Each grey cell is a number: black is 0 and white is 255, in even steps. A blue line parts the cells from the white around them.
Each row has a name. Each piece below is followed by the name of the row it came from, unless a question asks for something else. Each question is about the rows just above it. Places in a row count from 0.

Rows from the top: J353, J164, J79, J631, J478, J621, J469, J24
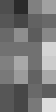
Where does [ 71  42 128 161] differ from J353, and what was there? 0, [78]
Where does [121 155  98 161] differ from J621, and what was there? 3, [168]
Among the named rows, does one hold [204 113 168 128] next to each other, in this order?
no
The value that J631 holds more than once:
[113]
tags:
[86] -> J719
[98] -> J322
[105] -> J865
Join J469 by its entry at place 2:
J865

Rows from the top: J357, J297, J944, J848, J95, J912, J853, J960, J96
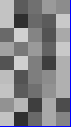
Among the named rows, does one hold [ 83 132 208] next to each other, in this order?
no
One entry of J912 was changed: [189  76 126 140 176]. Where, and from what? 1, [83]

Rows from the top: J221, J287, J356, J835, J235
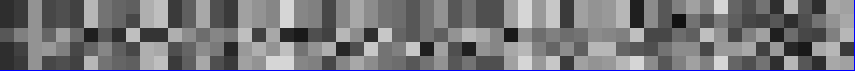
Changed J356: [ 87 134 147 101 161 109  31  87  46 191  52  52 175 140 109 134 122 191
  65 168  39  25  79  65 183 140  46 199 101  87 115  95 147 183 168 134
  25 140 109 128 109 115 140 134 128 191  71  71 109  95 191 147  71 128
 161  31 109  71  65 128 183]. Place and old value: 1, [128]
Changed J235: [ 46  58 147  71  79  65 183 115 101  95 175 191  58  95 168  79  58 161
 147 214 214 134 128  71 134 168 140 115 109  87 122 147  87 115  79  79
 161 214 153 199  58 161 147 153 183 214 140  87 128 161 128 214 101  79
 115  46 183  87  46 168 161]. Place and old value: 30, [115]
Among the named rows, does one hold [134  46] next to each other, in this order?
no
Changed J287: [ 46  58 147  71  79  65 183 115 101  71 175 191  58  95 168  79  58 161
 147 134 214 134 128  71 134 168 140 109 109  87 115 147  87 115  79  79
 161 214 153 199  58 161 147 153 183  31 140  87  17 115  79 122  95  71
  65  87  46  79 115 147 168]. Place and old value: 27, [115]
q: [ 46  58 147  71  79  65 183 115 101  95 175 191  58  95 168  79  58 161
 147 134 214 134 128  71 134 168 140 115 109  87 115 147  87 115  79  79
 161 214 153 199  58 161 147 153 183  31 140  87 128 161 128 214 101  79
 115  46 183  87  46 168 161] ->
J221
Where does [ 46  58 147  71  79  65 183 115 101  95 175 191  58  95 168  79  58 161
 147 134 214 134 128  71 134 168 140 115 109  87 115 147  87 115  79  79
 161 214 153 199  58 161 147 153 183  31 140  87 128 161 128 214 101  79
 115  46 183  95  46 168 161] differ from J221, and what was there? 57, [87]

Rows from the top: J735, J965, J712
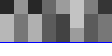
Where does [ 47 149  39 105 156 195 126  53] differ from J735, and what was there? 0, [39]
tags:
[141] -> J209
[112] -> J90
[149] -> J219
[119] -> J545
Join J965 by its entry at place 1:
J545
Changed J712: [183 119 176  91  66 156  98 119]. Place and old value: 6, [91]

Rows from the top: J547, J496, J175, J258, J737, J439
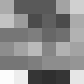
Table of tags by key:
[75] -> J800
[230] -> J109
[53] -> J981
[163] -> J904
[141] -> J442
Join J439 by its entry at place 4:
J981
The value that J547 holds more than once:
[89]
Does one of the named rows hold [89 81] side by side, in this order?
no
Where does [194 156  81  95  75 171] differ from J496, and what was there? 2, [75]
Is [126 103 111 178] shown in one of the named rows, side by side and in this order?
yes

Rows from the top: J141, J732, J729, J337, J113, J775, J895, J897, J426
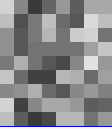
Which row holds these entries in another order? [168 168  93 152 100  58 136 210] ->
J141
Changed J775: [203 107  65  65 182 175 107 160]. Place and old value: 0, [196]
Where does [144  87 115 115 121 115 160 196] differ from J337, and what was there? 4, [115]
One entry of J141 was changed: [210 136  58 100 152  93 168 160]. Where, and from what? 7, [168]
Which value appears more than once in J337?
[115]
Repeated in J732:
[190]

